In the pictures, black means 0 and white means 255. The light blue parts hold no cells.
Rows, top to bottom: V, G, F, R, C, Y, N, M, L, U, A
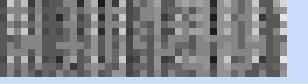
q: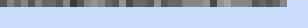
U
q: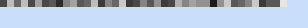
L
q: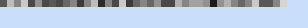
C

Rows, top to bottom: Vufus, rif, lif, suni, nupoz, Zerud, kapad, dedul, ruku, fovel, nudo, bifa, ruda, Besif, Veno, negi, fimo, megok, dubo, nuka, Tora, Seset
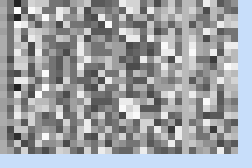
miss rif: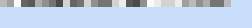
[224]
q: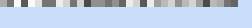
rif
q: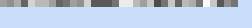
Veno
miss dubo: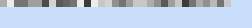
[132]
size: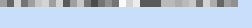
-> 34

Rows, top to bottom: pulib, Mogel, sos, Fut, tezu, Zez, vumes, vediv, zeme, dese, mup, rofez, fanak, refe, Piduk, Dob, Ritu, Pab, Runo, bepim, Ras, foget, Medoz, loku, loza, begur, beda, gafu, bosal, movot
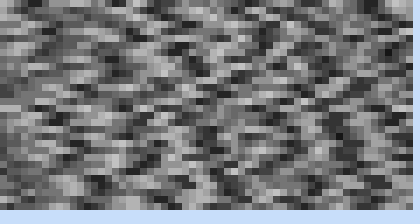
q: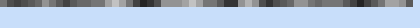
loku
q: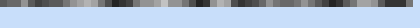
mup
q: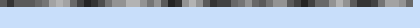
movot
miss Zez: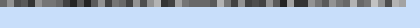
[131]

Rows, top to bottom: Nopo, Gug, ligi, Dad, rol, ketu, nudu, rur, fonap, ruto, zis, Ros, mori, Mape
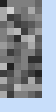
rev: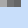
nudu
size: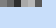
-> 6
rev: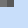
Dad
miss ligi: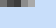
[127]
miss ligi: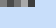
[140]
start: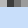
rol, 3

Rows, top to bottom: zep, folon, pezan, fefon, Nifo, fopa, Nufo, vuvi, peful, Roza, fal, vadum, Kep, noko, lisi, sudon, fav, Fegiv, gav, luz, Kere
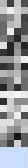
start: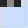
Nufo, 2
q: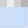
folon
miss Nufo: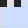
[138]
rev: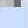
fefon
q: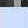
Roza
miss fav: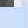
[168]

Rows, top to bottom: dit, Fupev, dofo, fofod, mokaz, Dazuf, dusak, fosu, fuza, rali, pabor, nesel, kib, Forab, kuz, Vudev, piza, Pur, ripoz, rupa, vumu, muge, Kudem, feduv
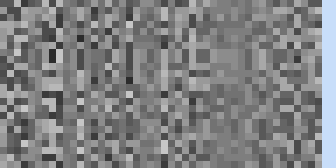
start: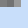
dusak, 10
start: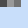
rali, 19

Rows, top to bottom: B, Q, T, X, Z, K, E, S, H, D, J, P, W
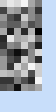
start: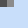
Q, 4
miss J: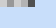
[191]
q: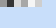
D
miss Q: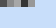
[68]
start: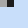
Z, 1

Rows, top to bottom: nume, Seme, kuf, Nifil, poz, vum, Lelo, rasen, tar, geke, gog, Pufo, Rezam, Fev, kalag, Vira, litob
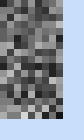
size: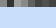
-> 8
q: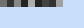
Fev
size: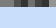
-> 8

